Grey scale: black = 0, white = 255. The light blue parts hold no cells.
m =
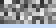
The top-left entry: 46
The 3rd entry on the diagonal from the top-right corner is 149
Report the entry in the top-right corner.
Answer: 190
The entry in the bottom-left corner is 74
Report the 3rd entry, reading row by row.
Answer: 233
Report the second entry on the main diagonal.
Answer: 177
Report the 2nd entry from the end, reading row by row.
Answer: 117
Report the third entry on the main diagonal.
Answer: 162
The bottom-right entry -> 133
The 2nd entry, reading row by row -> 233
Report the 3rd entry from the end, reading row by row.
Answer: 190

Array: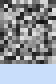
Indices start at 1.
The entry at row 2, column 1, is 74
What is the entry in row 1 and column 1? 62
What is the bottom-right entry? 197
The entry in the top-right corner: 74
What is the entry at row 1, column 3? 74
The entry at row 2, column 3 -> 33
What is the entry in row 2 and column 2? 224
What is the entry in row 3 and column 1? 131
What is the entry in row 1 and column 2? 46
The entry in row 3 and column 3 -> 197

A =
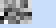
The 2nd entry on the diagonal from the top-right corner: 71
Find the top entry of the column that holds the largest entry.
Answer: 142
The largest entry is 249
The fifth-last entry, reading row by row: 126
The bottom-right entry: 207
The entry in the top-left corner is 195
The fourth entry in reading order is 142
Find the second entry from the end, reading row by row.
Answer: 182
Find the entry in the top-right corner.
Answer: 221
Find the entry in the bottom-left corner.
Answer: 85
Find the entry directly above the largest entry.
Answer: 114
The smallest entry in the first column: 13
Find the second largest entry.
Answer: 236
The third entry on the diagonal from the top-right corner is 170

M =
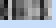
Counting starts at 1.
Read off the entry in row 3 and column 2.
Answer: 67
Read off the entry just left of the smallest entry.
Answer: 96
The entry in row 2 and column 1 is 80
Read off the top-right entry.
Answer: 177
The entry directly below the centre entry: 121
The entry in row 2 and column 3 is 193
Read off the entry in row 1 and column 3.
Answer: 193
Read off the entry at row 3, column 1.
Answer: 53
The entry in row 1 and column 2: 9
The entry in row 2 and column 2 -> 22

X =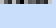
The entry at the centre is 158
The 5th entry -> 68
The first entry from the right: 198
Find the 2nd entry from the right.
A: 41

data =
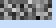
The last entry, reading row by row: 125
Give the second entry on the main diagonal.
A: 152
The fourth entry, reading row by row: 111
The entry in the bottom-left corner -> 85
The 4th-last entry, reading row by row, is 14
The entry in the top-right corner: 69
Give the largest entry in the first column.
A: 164
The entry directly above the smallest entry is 179
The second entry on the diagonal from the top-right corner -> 85
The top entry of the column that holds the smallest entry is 152
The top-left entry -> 85
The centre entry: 111
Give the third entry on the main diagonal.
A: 99
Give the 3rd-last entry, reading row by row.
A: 152

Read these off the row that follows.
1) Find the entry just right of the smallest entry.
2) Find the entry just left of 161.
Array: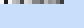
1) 245
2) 146

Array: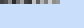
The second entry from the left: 82
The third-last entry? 204
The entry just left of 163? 110
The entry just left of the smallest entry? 139
